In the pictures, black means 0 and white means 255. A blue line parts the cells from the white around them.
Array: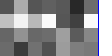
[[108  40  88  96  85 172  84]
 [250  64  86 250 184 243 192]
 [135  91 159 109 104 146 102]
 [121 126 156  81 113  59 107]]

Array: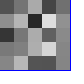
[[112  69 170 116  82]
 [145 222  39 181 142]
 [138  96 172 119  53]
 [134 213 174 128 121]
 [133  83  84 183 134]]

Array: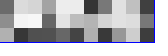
[[ 64 192 225 120  53 236 237 163 213 219 107]
 [120 221 225 212 180 188 227 102 247 244 142]
 [ 61 206 151  57 176  68 103  81  80  55 177]]

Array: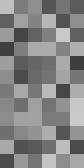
[[ 91 116  85 143 124 191]
 [143  82 183 131 161  95]
 [ 96 201 128  98  69 155]
 [176 131 171 170 126  64]
 [ 61 170 110 102  90 158]
 [117 163 116 105  75 141]
 [173  70 186 119 169 121]
 [199 147 115 160 111 135]
 [202 124 123 162 161 140]
 [148  85 174 147 135 111]
 [ 75 189 111  89  81 169]
 [168 140 196 116 152  76]]

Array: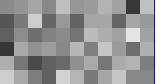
[[193  55 162 179 156 150 191 136 166 149 138]
 [153 167 101 167 166  99 152 102 205 122  86]
 [162 229 161 174 187 116 139 131 111 140  96]
 [176 109 154 198 127 183 136 157 145 169  54]
 [126 179 171 119 170 143 105  96  73 119 175]
 [135 135 198 167 122 180 211  97 125 168 205]]

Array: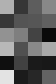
[[136  93  54 177]
 [ 96  86  84  55]
 [  9  67 127 146]
 [169 137  80 184]
 [ 24  26  65  15]
 [ 99  39  27 227]]

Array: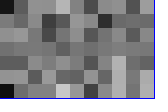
[[157  82 144 139  76 130 181 144 145  92  21]
 [107 110 106  46 137 150  88  62 138 104 123]
 [136  90 137 115  86 142 117  73 120 151 144]
 [120 122 126 120 111 118  96 117 121 120 113]
 [ 99 110 178 132  84 124 143 125 139  93  93]
 [171 121 175 102 147  98 103 153  91 149 147]
 [175 116 176 138  65 151 199 130 130 109  14]]

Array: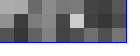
[[ 87  63  68 122 120 139 105 169 172]
 [ 75  54  65 204  69 136 125  60 144]
 [117  80 111  80  67 130  98  55  83]]

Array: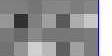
[[134 125 134 132 117 126 128]
 [198 173  89 159 127  49 150]
 [124 119 119 119 137 105 121]
 [125 160  95 183 207 149 114]]
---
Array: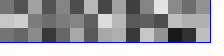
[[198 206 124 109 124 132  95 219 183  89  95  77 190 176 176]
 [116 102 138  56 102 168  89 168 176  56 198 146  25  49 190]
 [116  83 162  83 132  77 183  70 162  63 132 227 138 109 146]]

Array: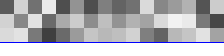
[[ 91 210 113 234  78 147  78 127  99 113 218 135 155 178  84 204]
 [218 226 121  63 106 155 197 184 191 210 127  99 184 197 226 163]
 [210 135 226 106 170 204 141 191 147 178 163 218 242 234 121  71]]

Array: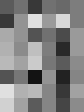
[[ 83 119  19 147  34 133]
 [ 91 113  56 113 105 125]
 [170 147  83 113  75 154]
 [209 162  91 133  69 139]
 [224 177 185 133  56 162]
 [177 139 191 125  41 154]
 [185 162 203 119  91 139]
 [ 56 147 224 154 216 125]]

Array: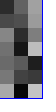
[[106  91  30]
 [120  66  58]
 [134  44 126]
 [ 73  79 155]
 [ 44  98 161]
 [113  22 189]
 [169   8 196]]

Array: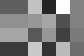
[[165 165  88 151  64 123]
 [144 144 151 165  80 130]
 [ 95  95 194  37 253 130]
 [ 58  58 201  52 186 109]]

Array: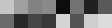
[[108  40  69  56 213  83 206 220]
 [198 159 130 138  13 115  33  89]]

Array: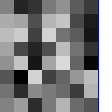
[[145 196  22 164 218 100   7]
 [164  72  36  79 188 114  51]
 [130 157  44 122 180 107  85]
 [130  36  51 122 145  92  59]
 [188 203  65 210 114  92  22]
 [172 164  79 180 196  72  28]
 [114  44 138 122 107  59 180]
 [ 85   1 210  65 100 151 188]]
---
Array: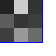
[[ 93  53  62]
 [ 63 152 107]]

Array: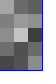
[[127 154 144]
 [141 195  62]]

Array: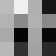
[[179 138 177]
 [169   5 166]]

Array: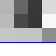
[[186  73  54]
 [198 196 196]]

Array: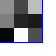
[[126  36  26]
 [  7 252  79]]

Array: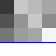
[[ 83 148 200]
 [119 156 165]]
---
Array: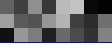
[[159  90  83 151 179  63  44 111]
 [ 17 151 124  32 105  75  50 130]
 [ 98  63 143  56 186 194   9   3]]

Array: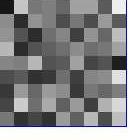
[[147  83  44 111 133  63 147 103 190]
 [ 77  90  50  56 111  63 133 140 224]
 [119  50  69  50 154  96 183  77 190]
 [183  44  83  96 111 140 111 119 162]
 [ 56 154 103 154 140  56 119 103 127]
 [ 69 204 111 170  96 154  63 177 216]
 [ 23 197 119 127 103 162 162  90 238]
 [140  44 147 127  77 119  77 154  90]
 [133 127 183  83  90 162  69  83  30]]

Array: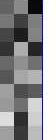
[[ 99 137   9]
 [ 51 173  37]
 [159  78  92]
 [105 144 112]
 [119  63 125]
 [ 70  29 131]
 [ 86 166 179]
 [159  57 187]
 [220  45 206]
 [152 112 213]]

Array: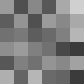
[[ 93 148  80 155 136 169]
 [113 121  93 106 128 182]
 [ 87 128 113 148 136 162]
 [142 155 128 113  72  59]
 [155  80 136  87 169 208]
 [175 100 182 106 100  59]]

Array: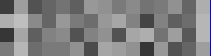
[[ 61 158  82 101 115  95 152 145 122 138 115 122 145 101 174]
 [ 54 166  95 130 138  82 130 145  82 166 174 115 158  88 182]
 [122 182 109 122 122 145  75 166 158 145  54 152  82 101 158]
 [174 190 138 101 152 122 109 152 166 130  68 130  95 109 182]]

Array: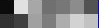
[[ 49  63 161 125 173 210 194]
 [ 12 225 167 112 119 140  83]]

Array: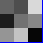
[[149 195   6]
 [ 28 114 135]
 [ 99  78 217]]
